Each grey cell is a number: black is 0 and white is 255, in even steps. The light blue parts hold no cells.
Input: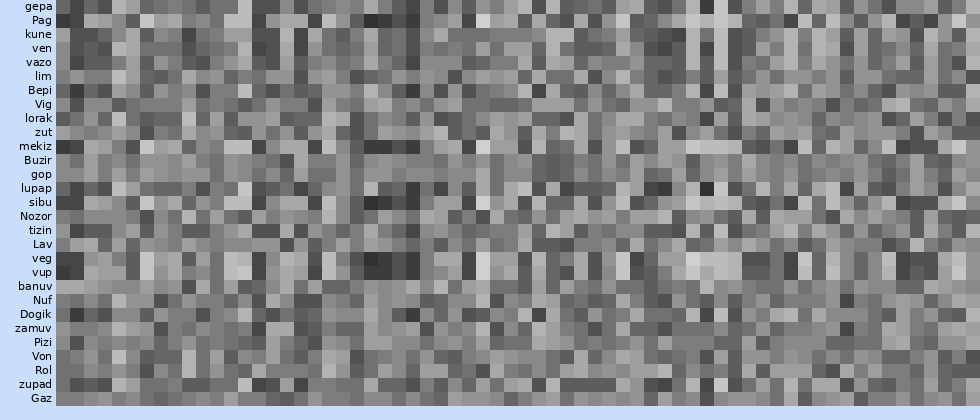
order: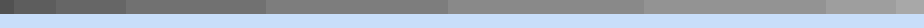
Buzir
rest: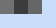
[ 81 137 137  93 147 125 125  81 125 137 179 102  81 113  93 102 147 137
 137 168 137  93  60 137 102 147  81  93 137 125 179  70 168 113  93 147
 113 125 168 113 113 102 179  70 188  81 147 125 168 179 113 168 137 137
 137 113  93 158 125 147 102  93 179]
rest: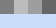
[ 93 113 168 137 147 102 125 113 147 147  81 147 158 125  81 102 113 147
 125 147 137  81 137 158 147 158 102 168 113 113 168  81 137 179 125 102
  81  93 125  93 158  93 113 147 113 147 147 125 147  93 147 147 113 102
 102 158 113 137  81]

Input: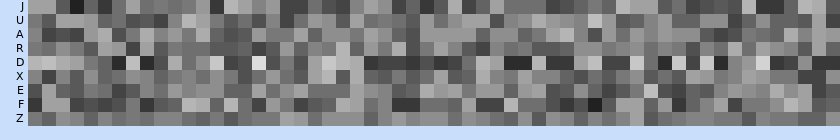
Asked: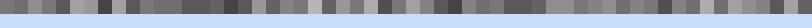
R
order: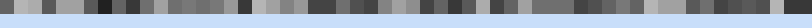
J
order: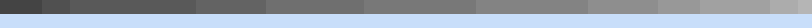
X
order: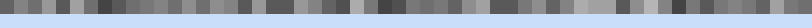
R
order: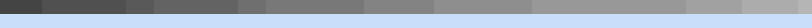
A
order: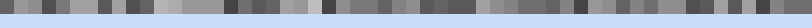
U
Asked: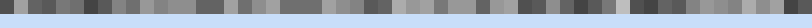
E

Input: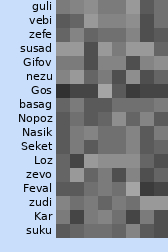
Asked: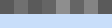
Nopoz
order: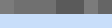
basag
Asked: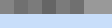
zudi
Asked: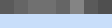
suku
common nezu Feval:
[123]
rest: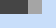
[90 59 69 69]

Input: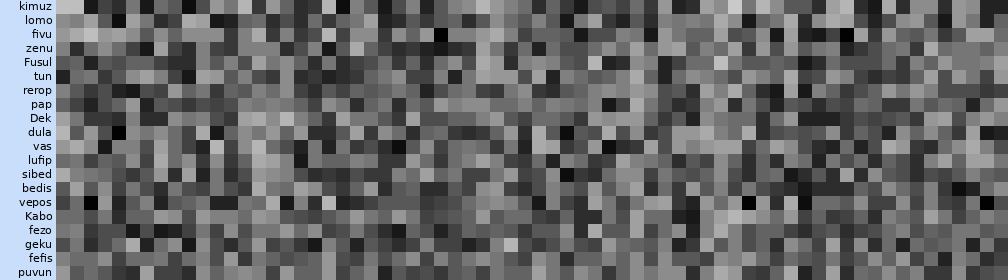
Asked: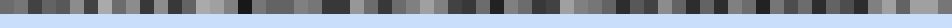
lufip
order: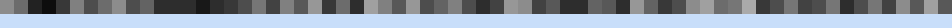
bedis

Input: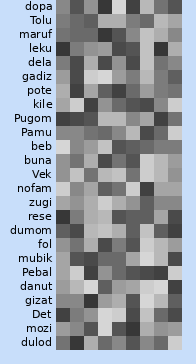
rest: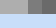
[184 165]
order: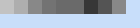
maruf
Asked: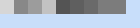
beb
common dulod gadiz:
[205]
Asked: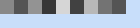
dopa

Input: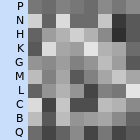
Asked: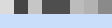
C
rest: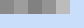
[157  89]
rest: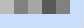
[166 198 166]
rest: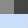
[119  69  89]

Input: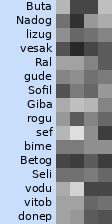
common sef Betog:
[61]
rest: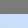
[143 143]

